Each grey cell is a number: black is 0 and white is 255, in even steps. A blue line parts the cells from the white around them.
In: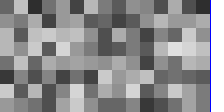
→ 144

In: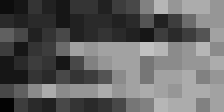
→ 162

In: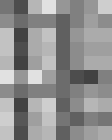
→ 171

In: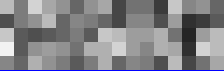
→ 187

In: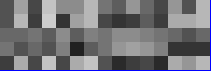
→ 104

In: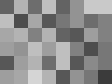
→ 129

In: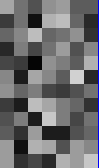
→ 49

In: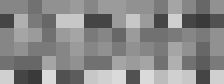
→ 145

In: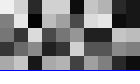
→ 188
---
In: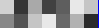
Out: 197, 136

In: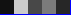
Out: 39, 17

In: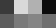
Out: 12, 93

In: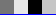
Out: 198, 117

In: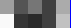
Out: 171, 249

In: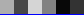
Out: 51, 174

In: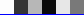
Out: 121, 253

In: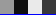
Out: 57, 154

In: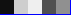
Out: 144, 15
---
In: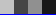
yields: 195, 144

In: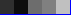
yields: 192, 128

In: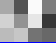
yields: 250, 230

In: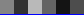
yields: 185, 132

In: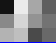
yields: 235, 213

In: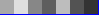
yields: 223, 189

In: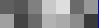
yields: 222, 201

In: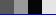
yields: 229, 153
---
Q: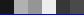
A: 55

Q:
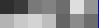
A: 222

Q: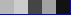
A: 162

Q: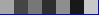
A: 24

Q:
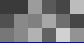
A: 70

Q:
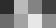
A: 131

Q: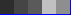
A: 193
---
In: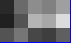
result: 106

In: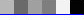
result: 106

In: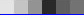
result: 196

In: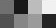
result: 24

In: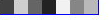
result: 206

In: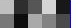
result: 46

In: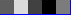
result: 219
